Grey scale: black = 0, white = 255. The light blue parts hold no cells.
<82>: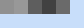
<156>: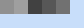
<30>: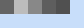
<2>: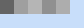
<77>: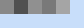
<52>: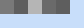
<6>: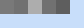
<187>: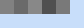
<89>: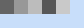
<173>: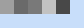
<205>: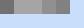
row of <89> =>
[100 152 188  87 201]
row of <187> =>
[129 106 136  80 121]
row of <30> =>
[100 188 136  94  80]
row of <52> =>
[121  94 181 106  94]

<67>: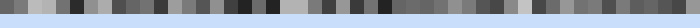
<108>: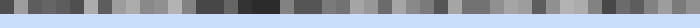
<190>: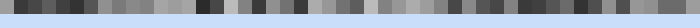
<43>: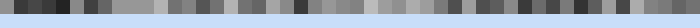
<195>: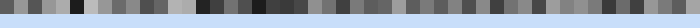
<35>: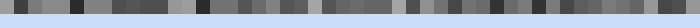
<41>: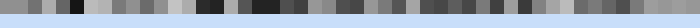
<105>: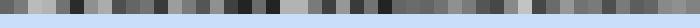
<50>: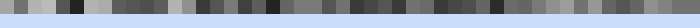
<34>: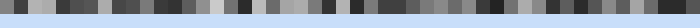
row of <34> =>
[130  64 179 172  58  79  85 172  71  79 122  58  51  93 144 202 114  43
 187 107 165 172 122  51 179  43 122  64  64  93 122 137 107 137  58  35
 114 172 137  51  93  43  85 137  93 165 107  43  43  85]
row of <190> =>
[157  58  71  93  64  51  85 144 122 137 130 165 157 165  43  71 187 130
  58 144 114  58 172 151 114  93 187 130 151 172 157 130  71 137  85  71
 130  58  64  85 107  51  79 144  79 151 144 107 107 157]

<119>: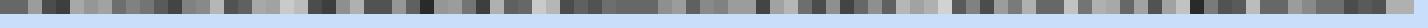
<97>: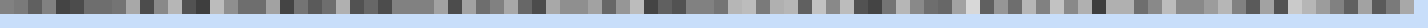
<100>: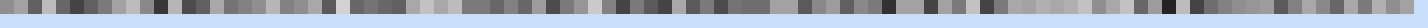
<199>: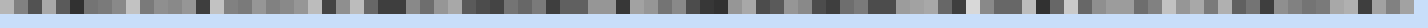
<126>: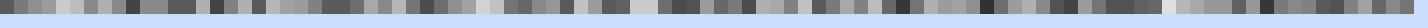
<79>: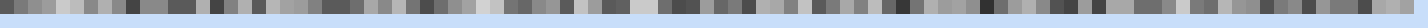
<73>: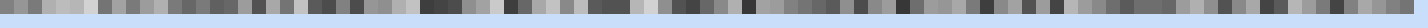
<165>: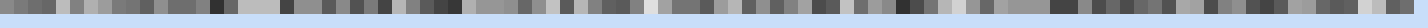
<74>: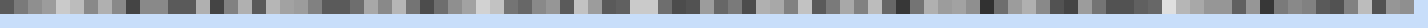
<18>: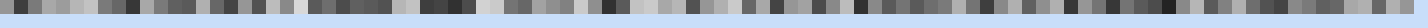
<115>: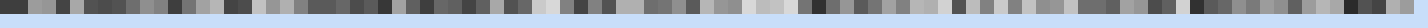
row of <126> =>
[ 90 122 143 156 202 188 137 176 137  68 137 137  90  90 176  68 129 176
  90 182 162 156 129  90  90 110 168 137 182 116  76 110 143 162 210 194
 116 103 137 150  90 194 156  90  96 202 202 110  76  82 156 103 122  76
 176 168 129 194  90 122 168 129 188 103  55 116 176 156 162 143  49 110
 156 176 137  82  68 156 116  82  82  96 103 223 182 168 150 150  96 150
  55 122 137 129  90  82 129 162 103 137 116]
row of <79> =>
[ 90 122 143 156 202 188 137 176 137  68 137 137  90  90 176  68 129 176
  90 182 162 156 129  90  90 110 168 137 182 116  76 110 143 162 210 194
 116 103 137 150  90 194 156  90  96 202 202 110  76  82 156 103 122  76
 176 168 129 194  90 122 168 129 188 103  55 116 176 156 162 143  49 110
 156 176 137  82  68 156  68 168 168 110 110 137 202 122 110 182 150 143
  82 122 137  76 150 122 122  76 168 176 162]
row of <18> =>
[150  62 122 168 156 182 194 122 103  55 168 122  96  90 176 103  68 150
  82 188 137 216  90 110  76  96  90  82 182 194  62  68  49  76 210 202
 116 103 162 143 129 202 143  49  90 194 202 168 182  82 150 176 202 103
 168  68 150 162  76 137 188  49 137  90 116  90 110 122 176 116  62 137
 176  96 143 176  55 150 116  55 116  90  76  35 137 182  90 129 176 110
  82  68 137 122  96 103 168 176 103 176 150]
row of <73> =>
[129 150 122 176 188 182 210 116 162 122 156 176 122 103 122  96 103 156
  82 168 116 194  90  76 129  76 150 143 176 194  62  68  76 143 162 202
  62 103 168 194 137 188  90  82  82 182 210 143  82  68 103 137 176  55
 162 156 129 116 103  90 143  76 137 156  55 110 156 150 168 122  62 137
 162  82 156  68 182 156 137 110  90 110 110 103 156 176 143  82 137 168
  68  90 182 156 122  68 129 168 150 129 116]

